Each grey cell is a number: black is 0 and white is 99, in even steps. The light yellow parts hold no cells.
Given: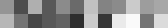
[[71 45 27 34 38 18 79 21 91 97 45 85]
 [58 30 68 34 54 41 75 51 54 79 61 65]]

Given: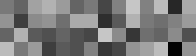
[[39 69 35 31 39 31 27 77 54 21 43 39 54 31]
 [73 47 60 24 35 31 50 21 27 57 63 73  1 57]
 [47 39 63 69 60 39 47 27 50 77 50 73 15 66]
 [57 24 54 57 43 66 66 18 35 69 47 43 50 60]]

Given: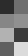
[[37 85]
 [52 56]
 [17 43]
 [69 23]]

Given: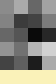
[[54 66 40 63]
 [57 44 70 81]
 [26 37 11 66]
 [40 33  4 15]
 [51 23 26 48]]

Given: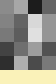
[[18 68 29 47]
 [54 65 11 39]
 [26 43 61 32]
 [51 39 84 58]
 [47 36 87 58]]

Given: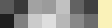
[[12 50 79 86 71 53 42]
 [35 22 63 60 75 38 25]]

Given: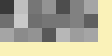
[[43 78 43 46 46 50 37]
 [22 74 46 57 30 50 64]
 [64 54 57 34 71 61 64]]
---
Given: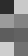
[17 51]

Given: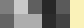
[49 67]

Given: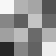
[96 37 41 92]

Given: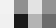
[94 10]

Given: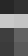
[15 76]

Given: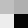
[74  2]

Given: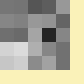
[46 50 64 52 44]

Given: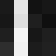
[10 86  9 13]

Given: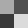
[66 85]
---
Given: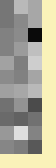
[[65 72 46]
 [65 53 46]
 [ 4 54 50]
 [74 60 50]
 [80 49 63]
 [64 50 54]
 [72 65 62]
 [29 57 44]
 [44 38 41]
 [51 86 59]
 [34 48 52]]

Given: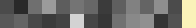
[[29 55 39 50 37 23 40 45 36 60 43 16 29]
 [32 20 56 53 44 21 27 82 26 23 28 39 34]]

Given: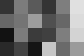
[[87 49 20 35 48 20]
 [85 40 31 61 45 40]
 [82 49 25 23 48  7]
 [60 41 77  8 26 16]]

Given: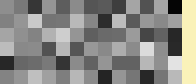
[[ 2 64 32 64 24 35 33 54 36 58 21 47 55]
 [62 53 59 35 73 17 52 72 46 45 78 58 50]
 [15 38 27 60 42 41 37 58 80 69 51 56 64]
 [16 55 85 54 67 53 59 33 71 32 54 53 73]
 [88 56 71 38 38 58 38 54 20 47 42 40 15]
 [72 46 15 46 58 14 54 71 49 62 74 58 51]]

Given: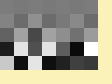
[[48 47 48 47 48 47 48]
 [42 53 47 42 56 42 51]
 [60 44 55 63 28 63 38]
 [99  4 36 88 31 88 11]
 [22 25 13  6 89  6 78]]

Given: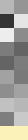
[[58 71]
 [89 20]
 [54 92]
 [39 48]
 [48 39]
 [47 63]
 [63 55]
 [71 75]
 [78 49]]

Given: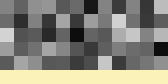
[[73 21 51 23 51  9 41 34 58 56 38 51]
 [36 22 44 81 47 61 22 64 21 50 18 42]
 [71 51 77 67 34 39  5 39 16 35 32 82]
 [ 5 39 42 49 37 22 33 52 64 44 36 61]
 [56 46 40 23 77 30 23 35 34 55 64 35]]
